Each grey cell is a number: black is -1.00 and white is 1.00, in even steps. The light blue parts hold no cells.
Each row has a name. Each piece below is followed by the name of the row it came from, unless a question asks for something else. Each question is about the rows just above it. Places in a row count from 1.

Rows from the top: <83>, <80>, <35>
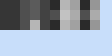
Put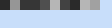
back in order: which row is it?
<35>
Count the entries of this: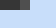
3

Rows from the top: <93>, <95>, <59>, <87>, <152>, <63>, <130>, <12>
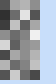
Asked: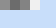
<87>
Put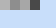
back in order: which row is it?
<63>

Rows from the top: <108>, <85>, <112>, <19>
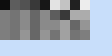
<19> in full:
[-0.01 -0.09  0.17 -0.19  0.17 -0.09  0.26 -0.09 -0.01]
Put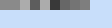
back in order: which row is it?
<85>

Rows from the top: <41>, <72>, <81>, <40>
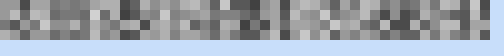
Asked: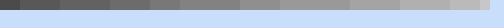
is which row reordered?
<40>
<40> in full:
[ 0.38  0.20 -0.23  0.20  0.20 -0.15  0.02 -0.15 -0.06  0.46  0.02  0.20
 -0.41 -0.31  0.29  0.20  0.38  0.02  0.29  0.29  0.12 -0.15  0.29 -0.06
 -0.31 -0.31  0.12  0.46 -0.41  0.20  0.56  0.12  0.46 -0.23  0.20  0.02
  0.29  0.12 -0.23  0.02 -0.23 -0.23  0.38 -0.06  0.38  0.02 -0.15  0.38
 -0.31]
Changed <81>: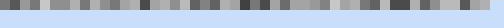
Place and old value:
49, [0.29]
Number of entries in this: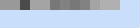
12
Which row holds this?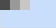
<40>
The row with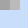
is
<41>
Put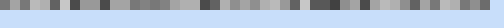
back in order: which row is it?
<41>

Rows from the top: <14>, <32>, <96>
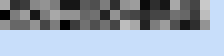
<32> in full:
[-0.99 -0.02  0.23 -0.83 -0.02  0.32  0.15  0.15 -0.19 -0.11 -0.73  0.15
 -0.38 -0.46 -0.64 -0.46 -0.46 -0.11 -0.19 -0.54  0.48]
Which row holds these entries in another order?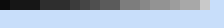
<14>
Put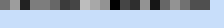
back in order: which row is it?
<96>

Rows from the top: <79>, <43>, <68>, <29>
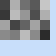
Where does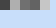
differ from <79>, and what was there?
4, [-0.30]
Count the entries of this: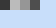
4
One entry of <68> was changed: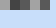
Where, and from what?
3, [-0.22]

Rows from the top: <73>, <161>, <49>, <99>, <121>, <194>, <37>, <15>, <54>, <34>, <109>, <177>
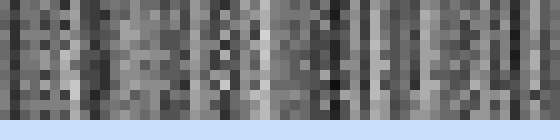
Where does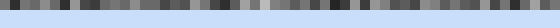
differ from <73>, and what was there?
18, [-0.18]
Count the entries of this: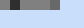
6
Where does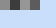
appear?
<161>
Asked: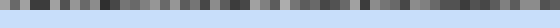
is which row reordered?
<15>

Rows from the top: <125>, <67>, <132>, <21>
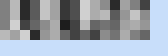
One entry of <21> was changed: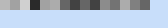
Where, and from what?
5, [0.18]
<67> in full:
[ 0.00  0.45 -0.67 -0.29  0.54  0.27 -0.57 -0.38  0.63  0.35  0.45 -0.29
  0.18  0.54  0.10]
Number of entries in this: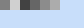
6
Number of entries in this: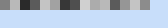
15
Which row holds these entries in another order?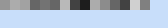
<132>
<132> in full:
[ 0.00  0.63 -0.48 -0.20  0.10  0.35 -0.77 -0.48  0.45 -0.20 -0.10 -0.20
  0.27  0.35  0.18]
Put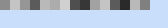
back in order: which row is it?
<67>

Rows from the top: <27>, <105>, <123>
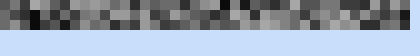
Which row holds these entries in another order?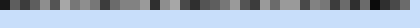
<105>
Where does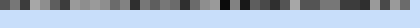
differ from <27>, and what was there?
17, [-0.16]
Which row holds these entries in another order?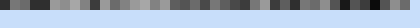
<123>

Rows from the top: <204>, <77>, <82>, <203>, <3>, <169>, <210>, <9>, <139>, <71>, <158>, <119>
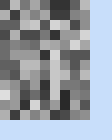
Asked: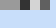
<169>
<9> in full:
[-0.15 -0.33  0.38  0.21 -0.15  0.56  0.46 -0.15  0.46]
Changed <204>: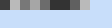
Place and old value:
1, [-0.42]
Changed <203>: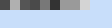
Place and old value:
3, [-0.42]
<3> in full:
[-0.15  0.03 -0.06 -0.15  0.38  0.30  0.12  0.66  0.30]

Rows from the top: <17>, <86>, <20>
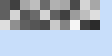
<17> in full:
[-0.25 -0.50  0.31  0.49 -0.17  0.39  0.31 -0.42  0.66  0.31]
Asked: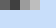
<86>
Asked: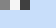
<20>
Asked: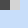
<17>
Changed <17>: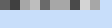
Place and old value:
6, [0.39]

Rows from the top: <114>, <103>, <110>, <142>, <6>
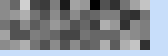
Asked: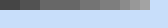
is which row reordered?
<142>
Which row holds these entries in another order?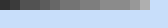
<103>

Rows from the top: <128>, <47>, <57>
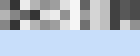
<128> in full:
[ 0.05 -0.59  0.84  0.41  0.14  0.24  0.76  0.92 -0.22  0.67  0.50 -0.49
 -0.31 -0.41]
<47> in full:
[ 0.41  0.05 -0.22 -0.59  0.76  0.84  0.14  0.92  0.24  0.67  0.50 -0.49
 -0.31 -0.41]
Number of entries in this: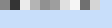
10
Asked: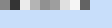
<128>

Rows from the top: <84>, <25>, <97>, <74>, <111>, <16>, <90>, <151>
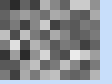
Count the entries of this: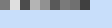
9
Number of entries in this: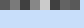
8
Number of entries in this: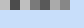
7
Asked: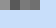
<111>
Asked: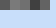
<111>
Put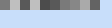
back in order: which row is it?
<74>

